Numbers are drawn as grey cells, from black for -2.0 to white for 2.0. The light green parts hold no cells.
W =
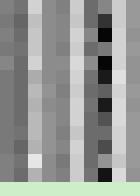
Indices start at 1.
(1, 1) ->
0.0
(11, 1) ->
-0.1
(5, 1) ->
0.1
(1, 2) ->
-0.2
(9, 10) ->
0.4
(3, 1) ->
0.0
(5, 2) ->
-0.3
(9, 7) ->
-0.3
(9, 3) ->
0.9
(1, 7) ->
-0.3
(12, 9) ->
1.1
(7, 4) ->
0.3
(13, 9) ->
1.4
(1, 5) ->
0.0
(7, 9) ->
1.3
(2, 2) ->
-0.4
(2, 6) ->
1.1
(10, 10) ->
0.4
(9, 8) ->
-0.7
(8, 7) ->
-0.2
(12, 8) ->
0.3
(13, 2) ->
-0.3
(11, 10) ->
0.4
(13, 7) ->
-0.2
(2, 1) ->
-0.1
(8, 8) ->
-1.6
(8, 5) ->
0.1
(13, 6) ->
1.2
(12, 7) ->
-0.3
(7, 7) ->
-0.3
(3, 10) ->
0.3
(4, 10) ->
0.4
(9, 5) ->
0.1

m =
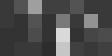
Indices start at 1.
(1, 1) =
-1.1
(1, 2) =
-0.7
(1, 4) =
-1.0
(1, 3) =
0.5
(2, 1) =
-1.1
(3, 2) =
-1.2
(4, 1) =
-1.2
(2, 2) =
-1.2
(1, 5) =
-1.0
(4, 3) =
-1.1

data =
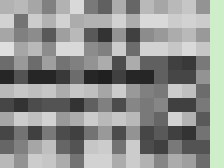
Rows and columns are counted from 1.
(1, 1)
0.8
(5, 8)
0.7
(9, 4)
1.3
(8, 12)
0.1
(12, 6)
-0.2
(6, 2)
-0.7
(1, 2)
0.9
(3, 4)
-0.6
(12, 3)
1.2
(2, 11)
1.4
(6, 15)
0.3
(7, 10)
0.4
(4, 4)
0.2
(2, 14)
1.3
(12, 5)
0.7
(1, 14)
1.1
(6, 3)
-1.4
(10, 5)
-0.8
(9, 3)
1.0
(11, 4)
1.0
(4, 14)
1.4
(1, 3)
0.6
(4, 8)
0.0
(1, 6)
1.4
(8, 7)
-0.5
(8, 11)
-0.1
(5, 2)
0.4
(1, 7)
-0.1
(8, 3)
-0.8
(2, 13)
1.2
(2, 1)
1.3
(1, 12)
0.6
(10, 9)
-0.8
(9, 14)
0.8
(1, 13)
0.9
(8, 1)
-0.9
